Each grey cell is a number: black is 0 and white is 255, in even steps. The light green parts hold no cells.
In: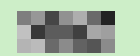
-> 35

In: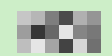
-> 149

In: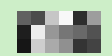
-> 157

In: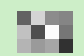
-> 133

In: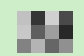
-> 74

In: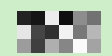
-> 114

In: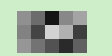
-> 164
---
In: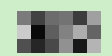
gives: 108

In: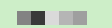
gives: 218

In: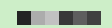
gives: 193

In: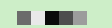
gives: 10

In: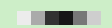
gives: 50

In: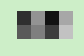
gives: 18

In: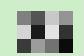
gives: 200

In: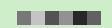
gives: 83

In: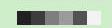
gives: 126

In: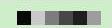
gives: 125
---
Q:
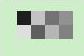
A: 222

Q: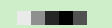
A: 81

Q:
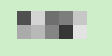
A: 199

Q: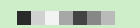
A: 67

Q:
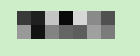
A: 215

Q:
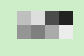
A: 149

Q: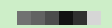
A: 48

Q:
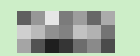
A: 157

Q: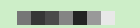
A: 35
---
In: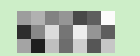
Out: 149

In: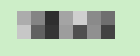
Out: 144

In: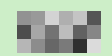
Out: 97

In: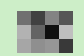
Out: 16

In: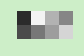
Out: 157

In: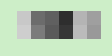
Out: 187
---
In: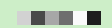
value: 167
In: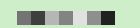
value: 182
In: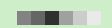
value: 48
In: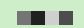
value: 207
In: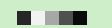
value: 167
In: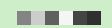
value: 96
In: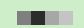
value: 167
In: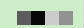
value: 204
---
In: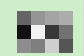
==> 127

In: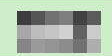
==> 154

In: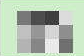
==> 134

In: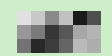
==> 40

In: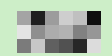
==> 199

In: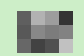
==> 66

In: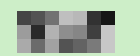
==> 107

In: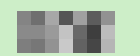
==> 119
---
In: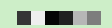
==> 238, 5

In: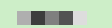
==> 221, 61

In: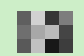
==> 209, 24

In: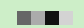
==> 211, 17

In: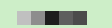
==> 192, 29

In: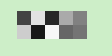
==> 247, 24

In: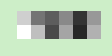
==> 255, 39
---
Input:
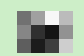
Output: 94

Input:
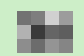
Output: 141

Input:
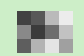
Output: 94

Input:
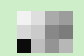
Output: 11

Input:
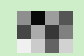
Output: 240

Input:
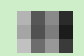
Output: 193

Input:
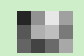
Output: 100
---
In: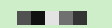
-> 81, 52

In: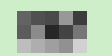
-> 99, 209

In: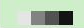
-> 229, 20

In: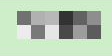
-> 113, 92

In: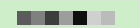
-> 91, 187

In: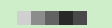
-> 208, 73

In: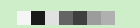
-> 245, 176

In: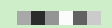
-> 168, 203

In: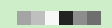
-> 164, 110

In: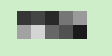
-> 54, 26
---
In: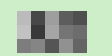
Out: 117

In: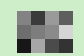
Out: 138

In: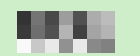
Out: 164

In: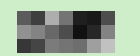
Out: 39

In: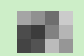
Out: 129

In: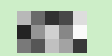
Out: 135

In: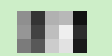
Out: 239
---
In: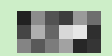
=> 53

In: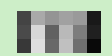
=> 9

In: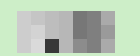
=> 170

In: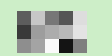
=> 127

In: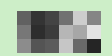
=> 37

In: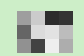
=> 173

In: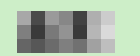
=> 190
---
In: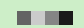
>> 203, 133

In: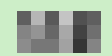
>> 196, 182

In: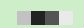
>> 234, 194

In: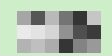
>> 234, 227

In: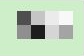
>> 248, 235

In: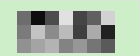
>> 225, 210

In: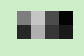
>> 197, 175

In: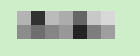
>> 216, 200

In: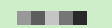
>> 197, 152

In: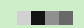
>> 209, 144
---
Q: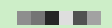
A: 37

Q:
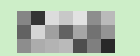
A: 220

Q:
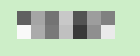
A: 115

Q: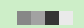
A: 53

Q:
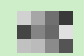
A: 112

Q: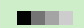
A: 164

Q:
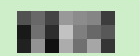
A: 68

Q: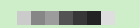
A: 156

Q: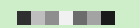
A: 142

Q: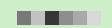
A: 55
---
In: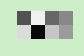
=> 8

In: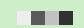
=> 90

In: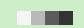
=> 185

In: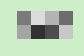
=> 49

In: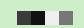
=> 17

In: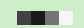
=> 26

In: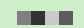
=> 50
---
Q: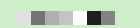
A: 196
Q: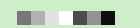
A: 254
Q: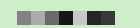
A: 22
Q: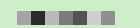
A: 124
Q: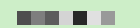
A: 212
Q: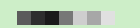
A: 119
